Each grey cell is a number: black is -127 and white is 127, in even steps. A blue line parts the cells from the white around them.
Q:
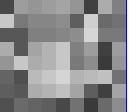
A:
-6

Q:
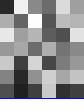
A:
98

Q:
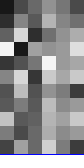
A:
45

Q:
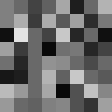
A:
-111

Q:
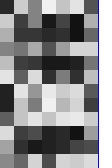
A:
-24

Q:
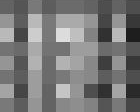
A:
-97

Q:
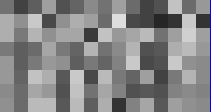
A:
31

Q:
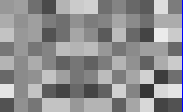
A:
75
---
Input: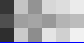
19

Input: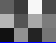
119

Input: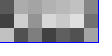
36

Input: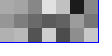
7

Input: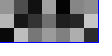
-110

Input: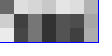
86
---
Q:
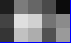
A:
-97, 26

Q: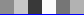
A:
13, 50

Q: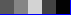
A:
-39, -125

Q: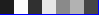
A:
-98, -58

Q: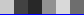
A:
74, -17

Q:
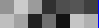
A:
19, 49

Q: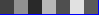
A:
-62, -36

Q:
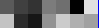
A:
-37, 33
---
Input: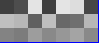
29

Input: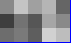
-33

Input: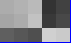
-48

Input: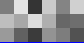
-68

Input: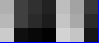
-119

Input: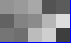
60

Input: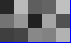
8

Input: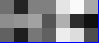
-8

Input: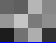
46

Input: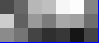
-59
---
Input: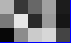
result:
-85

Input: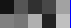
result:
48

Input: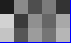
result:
16

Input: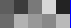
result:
25

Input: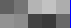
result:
-60

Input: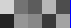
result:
8
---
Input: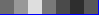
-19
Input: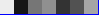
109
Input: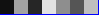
-111
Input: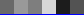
-22
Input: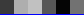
-69
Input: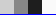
79
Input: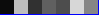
-116
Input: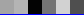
36
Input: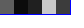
-33
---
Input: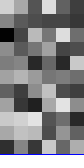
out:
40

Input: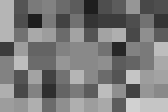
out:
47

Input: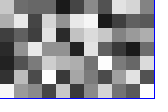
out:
-77

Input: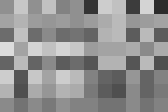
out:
51

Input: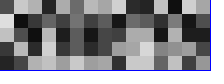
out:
-71

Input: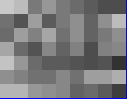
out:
15
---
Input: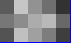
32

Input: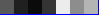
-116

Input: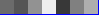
18

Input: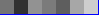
18

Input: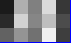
-14

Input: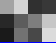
-55

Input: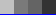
-27
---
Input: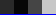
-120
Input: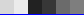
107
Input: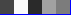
122
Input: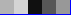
84
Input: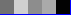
80
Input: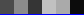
11
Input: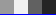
113
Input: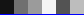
-15
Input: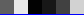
104
